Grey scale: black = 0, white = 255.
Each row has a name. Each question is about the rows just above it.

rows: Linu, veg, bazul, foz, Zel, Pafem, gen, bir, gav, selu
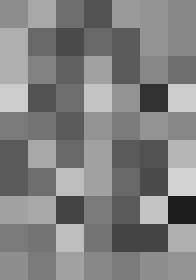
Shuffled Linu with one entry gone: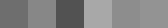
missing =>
[154]
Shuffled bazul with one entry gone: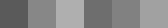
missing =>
[97]
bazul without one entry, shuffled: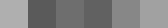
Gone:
[129]

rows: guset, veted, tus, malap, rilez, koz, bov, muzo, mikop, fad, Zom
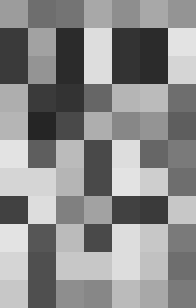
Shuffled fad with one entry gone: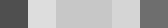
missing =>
[193]
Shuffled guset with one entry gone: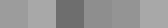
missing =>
[116]
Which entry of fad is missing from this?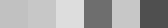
[213]
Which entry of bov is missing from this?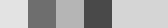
[206]
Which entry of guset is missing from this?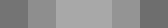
[156]
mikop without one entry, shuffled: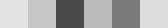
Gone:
[86]

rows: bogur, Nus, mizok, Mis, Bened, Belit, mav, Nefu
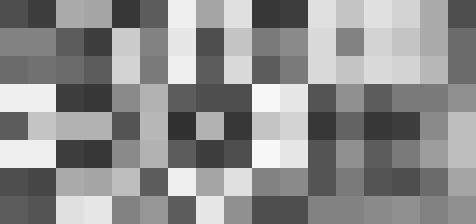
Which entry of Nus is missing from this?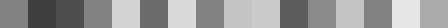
[122]
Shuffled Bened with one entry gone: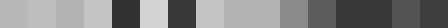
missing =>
[99]
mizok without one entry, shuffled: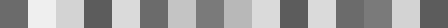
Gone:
[114]
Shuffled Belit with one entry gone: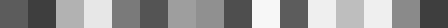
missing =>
[55]
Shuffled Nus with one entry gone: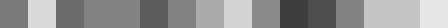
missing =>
[203]
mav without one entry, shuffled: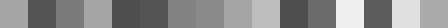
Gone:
[70]

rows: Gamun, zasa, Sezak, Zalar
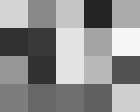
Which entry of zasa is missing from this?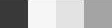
[49]
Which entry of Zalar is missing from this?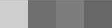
[96]
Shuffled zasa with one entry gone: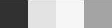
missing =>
[57]

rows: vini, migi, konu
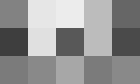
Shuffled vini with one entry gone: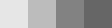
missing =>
[236]
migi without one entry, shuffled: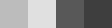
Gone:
[74]
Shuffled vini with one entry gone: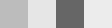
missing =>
[130]
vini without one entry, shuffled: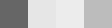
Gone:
[130]
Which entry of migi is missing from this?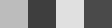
[88]
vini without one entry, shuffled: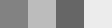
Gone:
[230]

